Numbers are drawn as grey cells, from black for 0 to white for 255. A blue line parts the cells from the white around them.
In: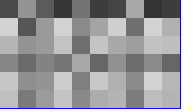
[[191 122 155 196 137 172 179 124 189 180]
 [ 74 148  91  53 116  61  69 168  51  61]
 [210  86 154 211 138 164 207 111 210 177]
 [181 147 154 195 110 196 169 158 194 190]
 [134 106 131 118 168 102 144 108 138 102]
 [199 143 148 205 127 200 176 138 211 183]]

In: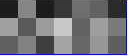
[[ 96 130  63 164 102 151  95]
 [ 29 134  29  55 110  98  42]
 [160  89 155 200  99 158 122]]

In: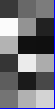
[[116 177 211]
 [ 57 104 124]
 [251 147  33]
 [179  16  15]
 [ 53 235 172]
 [ 93  26  72]]

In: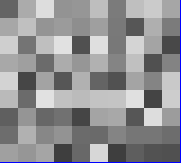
[[160 150 165  62 104 215  62  94  82  80]
 [100 171 221 147 150 190 123 191 203 166]
 [167 192 148 155 142 159 121  86 175 123]
 [207 116 191 225  80 223 120 212 164  72]
 [168 159 107 172 150 177 132 192  80 131]
 [211  70 163  86 177 100  81 164 132 201]
 [186 107 225 193 187 195 196 224  68 205]
 [ 95 149 103 113  69 164 168  86 221 156]
 [109 177 135 147 107 106 132 118 118 109]]

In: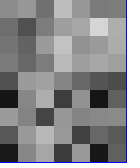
[[ 25 135 166  59 153  23  96]
 [141 151 113 190 151 122 125]
 [110  80 124 158 166 213 174]
 [116  99 154 194 145 154 172]
 [123 103 124 185 158 166 159]
 [ 80 155 161 133 104  84  76]
 [ 22 135 174  61 146  21  96]
 [155 131  68 151 132 136 138]
 [ 87 153 184 152  65 103  89]]

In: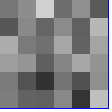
[[125  99  96 136  52 191]
 [119 141 208 109 143  90]
 [ 86 137 101 140  96 183]
 [172 122 112 166  98 164]
 [157 149  95 133 167 148]
 [122  82  50 115  81 143]]
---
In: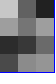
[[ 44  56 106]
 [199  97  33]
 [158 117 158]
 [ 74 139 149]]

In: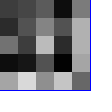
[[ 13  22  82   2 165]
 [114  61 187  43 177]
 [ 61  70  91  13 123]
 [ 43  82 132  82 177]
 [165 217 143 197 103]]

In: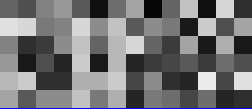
[[152  25  79  37 203  25 184  37  59  70  89  59 109  79]
 [130  47  59 140 194 100 184 215 100  59 164  25 175  25]
 [100  79 130 152  89  16 109 164   6 100 194  16 215  47]
 [164  89 140 140 194 121 175  37 121 109  70 109  37  47]
 [184 203  47  47 175 175 203  70 140  47  37 234  70 224]
 [224 215 121 130 215 140 194  89 140 121  25 203  79 164]]

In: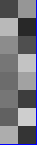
[[185  40]
 [173  52]
 [118  61]
 [140  79]
 [ 70 150]
 [108 162]
 [118 195]
 [ 97 206]]

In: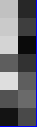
[[212  10]
 [193  39]
 [ 94  50]
 [202  62]
 [ 19  73]
 [222  94]
 [ 82 106]]

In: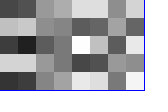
[[ 61  32  92 121 254 192  92 233]
 [ 52  61 133 163 233 222 121 245]
 [ 71  81 153 173 222 222 142 212]
 [192 201 142 133  92 101 163 101]
 [212 212 153 121  71  81 153 142]]
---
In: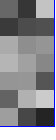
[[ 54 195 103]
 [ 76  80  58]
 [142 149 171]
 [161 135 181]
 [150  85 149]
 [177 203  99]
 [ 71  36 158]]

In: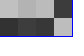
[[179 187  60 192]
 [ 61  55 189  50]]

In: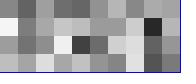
[[ 99 159 110 102 146 182 136 171 164 135]
 [125 168 198 189 155 155 205  40 182 245]
 [115 142 240  65 108 208 221  98 150 157]
 [165 221 167 193 148 133 225  84 122 190]]

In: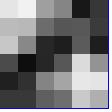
[[241 159 133  24  55 229]
 [184 108  86  88  59 187]
 [136  39  30  91  30 199]
 [ 14  38  87 219 147  75]
 [ 49 132 165 231 228  32]
 [ 56  95 110 201 175  56]]

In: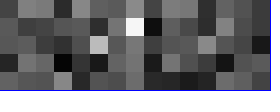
[[128 122  43 135  95  90 138  68 124 119  47  98  82  59  68]
 [ 63  68  85  89  46 116 246  14  94  73  45 130  76  59  89]
 [ 92  61  49  79 187  87 119  63  84  88 137  84  69  24  87]
 [115 102   5  52  24  99 115  26 116  80  60  20  82  90  37]
 [ 86  83 135  40  83  77 108  41  38  27  36 108  95  67  98]]

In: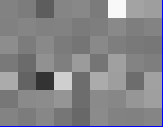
[[124  93 133 136 123 248 163 158 130]
 [133 129 130 123 126 137 126 131 129]
 [124 137 123 117 137 126 121 119 141]
 [107 145 127 155 117 160 131 126 121]
 [ 99  51 207 109 171 158 109 161 171]
 [138 140 149 109 138 135 150 159 119]
 [124 135 118 104 139 130 129 133 131]]

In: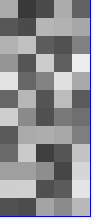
[[ 57  74 172  98 170]
 [ 75 182 177 167  87]
 [192  92  81 129 177]
 [ 85 204  95 237 149]
 [103 131 224 169 227]
 [183  84 188  91 103]
 [138  80 121 111 206]
 [170 174 168 126  90]
 [202  63  85 195 106]
 [159 142  70 214 159]
 [208  80  91 228 207]
 [ 76 164 139 184  81]]
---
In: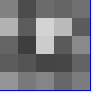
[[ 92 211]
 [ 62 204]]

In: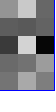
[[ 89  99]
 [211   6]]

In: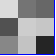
[[205 198]
 [195  37]]

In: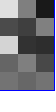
[[ 63 128]
 [ 50  45]]

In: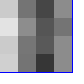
[[141  85]
 [118  89]]

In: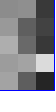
[[ 95  66]
 [105  56]]

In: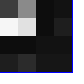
[[225  13]
 [ 13  18]]

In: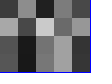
[[ 72 202]
 [ 25 115]]

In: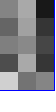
[[161  53]
 [137  70]]
